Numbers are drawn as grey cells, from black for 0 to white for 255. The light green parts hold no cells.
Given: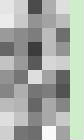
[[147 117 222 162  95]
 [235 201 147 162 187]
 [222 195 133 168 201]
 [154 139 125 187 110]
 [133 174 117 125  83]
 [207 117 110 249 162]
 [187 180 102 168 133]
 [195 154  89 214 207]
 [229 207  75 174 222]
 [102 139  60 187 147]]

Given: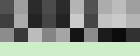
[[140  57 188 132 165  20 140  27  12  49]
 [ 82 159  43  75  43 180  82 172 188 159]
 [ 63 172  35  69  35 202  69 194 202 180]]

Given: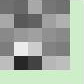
[[125 235 204 131 125]
 [112 105 168 118 112]
 [137 152 160 144 137]
 [168  89  97 160 176]
 [189  39  66 182 189]]

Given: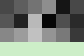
[[135 156 193 148 121  57]
 [ 86  34 185   7  79  42]
 [ 72  94 115 142  21  72]]

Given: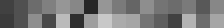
[[ 59  80 142  73 187  46 158 200 171 165 116  94  65 179 108 165]
 [ 65  80 108 128 150 135  38 150 122 101 142 116 108 122  88 135]]

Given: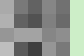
[[150 163 163 134 142]
 [170 121  98 134 113]
 [177  98  82 128 106]
 [190  90  62 150 121]]

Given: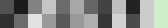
[[ 48 108 225 154  88 154 175  55 210  75 204]
 [ 82  27 130 197 108 168 102  67 190  35 204]]
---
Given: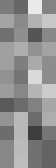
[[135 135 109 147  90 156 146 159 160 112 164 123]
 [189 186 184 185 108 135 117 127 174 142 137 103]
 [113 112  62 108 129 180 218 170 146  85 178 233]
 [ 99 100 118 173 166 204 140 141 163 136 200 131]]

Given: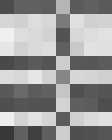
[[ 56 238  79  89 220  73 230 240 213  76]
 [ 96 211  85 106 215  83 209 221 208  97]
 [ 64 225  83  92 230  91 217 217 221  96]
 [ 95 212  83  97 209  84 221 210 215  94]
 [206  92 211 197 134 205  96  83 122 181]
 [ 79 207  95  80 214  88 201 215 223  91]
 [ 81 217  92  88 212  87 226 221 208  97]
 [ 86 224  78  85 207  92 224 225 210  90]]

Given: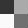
[[250  52]
 [112 170]]

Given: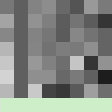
[[183 211 199 182 135 164 119]
 [ 95  95  95  95  95  95  95]
 [201 143 152 133 131 146 131]
 [ 67 143 129 114 118 127 141]
 [ 56 104 110 125  91  92 104]
 [ 90 122 197 122 135 116  84]
 [159  96  53 143 115  92 153]
 [109  29 146 100 100  53 122]]

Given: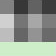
[[189 208 130]
 [102 117  55]
 [147 167  98]
 [106 124  60]]

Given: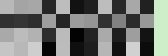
[[197 169  49 184]
 [184 188  53 164]
 [206 178  46 167]
 [  5  45 159  38]
 [188 187  37 189]
 [ 15   3 156  18]
 [ 30  35 149  31]
 [182 170  49 189]
 [ 16  30 129  40]
 [209 158  43 168]
 [ 12  19 152  33]]
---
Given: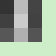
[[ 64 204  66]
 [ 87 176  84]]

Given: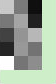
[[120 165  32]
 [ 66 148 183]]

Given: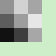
[[ 93 157 230]
 [ 17  62 167]]

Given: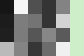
[[ 28 125 116]
 [ 31 124  86]]

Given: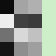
[[238  64  59]
 [113 216 193]]

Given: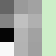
[[132 192 176]
 [  5 180 162]]

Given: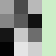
[[133  90  17]
 [ 21 200 109]]

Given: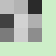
[[ 65 210 176]
 [123 205 141]]
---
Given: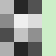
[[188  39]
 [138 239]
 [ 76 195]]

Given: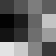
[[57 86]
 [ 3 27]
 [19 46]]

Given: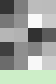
[[ 52 126]
 [119 146]
 [182 178]]

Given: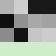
[[179 206]
 [ 14 145]
 [139  18]]

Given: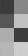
[[ 59 135]
 [ 86 193]
 [173  61]]

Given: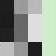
[[ 29 155]
 [ 27 103]
 [ 32 104]]

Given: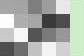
[[166 164]
 [253 174]
 [201 247]]
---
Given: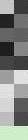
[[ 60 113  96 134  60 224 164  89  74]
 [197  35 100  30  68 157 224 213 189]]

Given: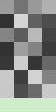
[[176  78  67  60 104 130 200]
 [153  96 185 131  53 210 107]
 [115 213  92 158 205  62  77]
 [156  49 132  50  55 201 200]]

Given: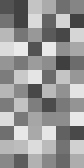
[[133  65 214 168 108 151 228 148 233  73 209 173]
 [111 213  71 143  63 196 145 121 141  97 115 104]
 [171 100  90 233 141 107 185  75 140 230 187 136]
 [196 219 152  82 156 229  72 126 166 169 220 178]
 [ 66  66 118 234 121 201 137 194 121 232 189  92]
 [ 82 115 184 220 149 124 182 123 220 111 184 136]]

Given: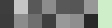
[[151  40]
 [ 86 142]
 [ 88 153]
 [140  63]
 [ 88 111]
 [197 140]
 [ 62  60]]

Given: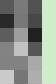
[[ 82  72  33  86 169 174]
 [122 120 157 194 130 118]
 [ 89  41  93 131 130 202]]

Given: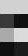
[[209  17 219  28]
 [209  57 170  15]]

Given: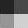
[[ 72 208]
 [ 36 149]]

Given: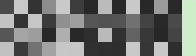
[[ 41  74  68  46]
 [155  41  39 200]
 [ 40  67  56  54]
 [201 113  99 201]
 [ 40  84  48  46]
 [187  82 186  47]
 [ 40  86  47  49]
 [ 61 159  40 198]
 [201 143 175 199]
 [141  59  40 163]
 [ 51 199 157 114]
 [200  52 165  59]
 [ 74 195  86 193]]
